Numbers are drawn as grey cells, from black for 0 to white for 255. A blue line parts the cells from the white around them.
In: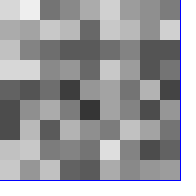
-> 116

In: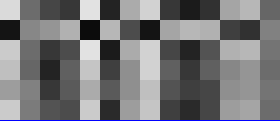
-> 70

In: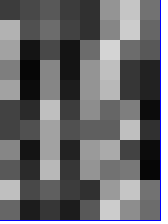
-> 88

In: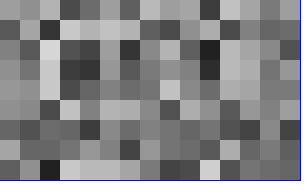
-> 179

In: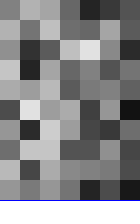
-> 165
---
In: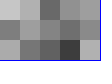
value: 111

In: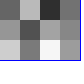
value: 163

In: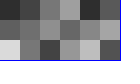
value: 135

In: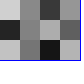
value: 173

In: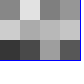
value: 184

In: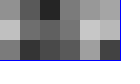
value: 199

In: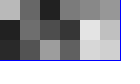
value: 228

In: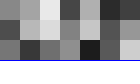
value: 83

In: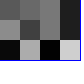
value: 120
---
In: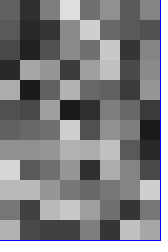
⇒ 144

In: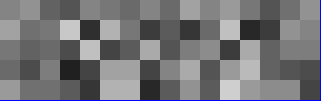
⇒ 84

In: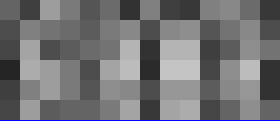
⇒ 136

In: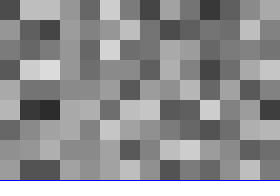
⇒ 95

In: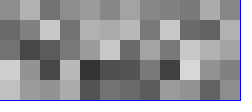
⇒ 121

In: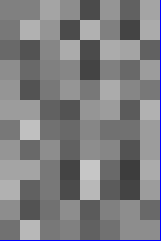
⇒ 149
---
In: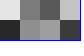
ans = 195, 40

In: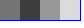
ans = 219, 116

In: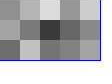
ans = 205, 110

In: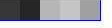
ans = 160, 54

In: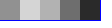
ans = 42, 145

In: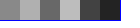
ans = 35, 137
